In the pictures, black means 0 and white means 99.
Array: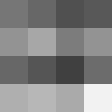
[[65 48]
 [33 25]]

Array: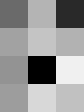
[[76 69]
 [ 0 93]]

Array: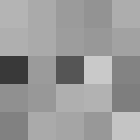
[[66 61]
 [60 33]]

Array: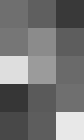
[[54 36]
 [60 41]]

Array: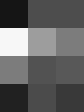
[[61 48]
 [32 34]]

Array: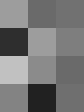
[[61 49]
 [54 41]]

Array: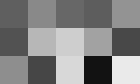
[[71 80]
 [27 84]]
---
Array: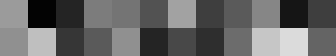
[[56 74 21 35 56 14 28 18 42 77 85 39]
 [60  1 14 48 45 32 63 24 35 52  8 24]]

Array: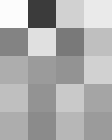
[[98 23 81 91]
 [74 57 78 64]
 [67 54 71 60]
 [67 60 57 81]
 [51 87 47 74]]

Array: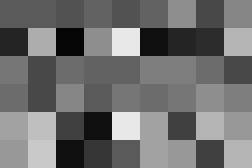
[[42 28 52 35 46 42 46 55 49]
 [46 28 42 38 38 49 49 42 28]
 [35 35 32 38 32 38 55 28 52]
 [63 74 25  6 90 63 25 70 59]
 [59 78  6 21 35 63 59 25 70]
 [14 67  2 55 90  6 14 17 70]]

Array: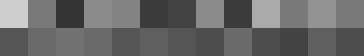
[[33 41 44 41 33 37 33 30 41 30 26 37 30]
 [80 47 20 54 51 23 26 54 23 66 47 57 47]]

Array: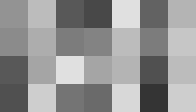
[[34 64 87 64 70 31 73]
 [54 67 48 51 73 48 77]
 [31 80 45 41 84 20 80]
 [57 73 34 28 87 38 70]]

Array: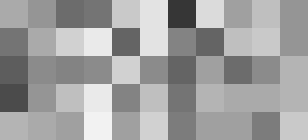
[[45 66 81 91 39 88 51 39 74 78 58]
 [29 58 74 91 51 74 45 70 66 66 70]
 [70 66 62 94 62 81 48 62 62 48 78]
 [36 54 51 54 81 54 39 62 42 54 70]
 [66 58 42 45 78 88 21 85 62 74 58]]

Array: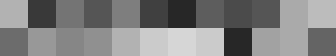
[[42 59 52 56 69 79 83 79 15 63 66 39]
 [69 22 45 33 49 25 15 36 29 33 66 73]]
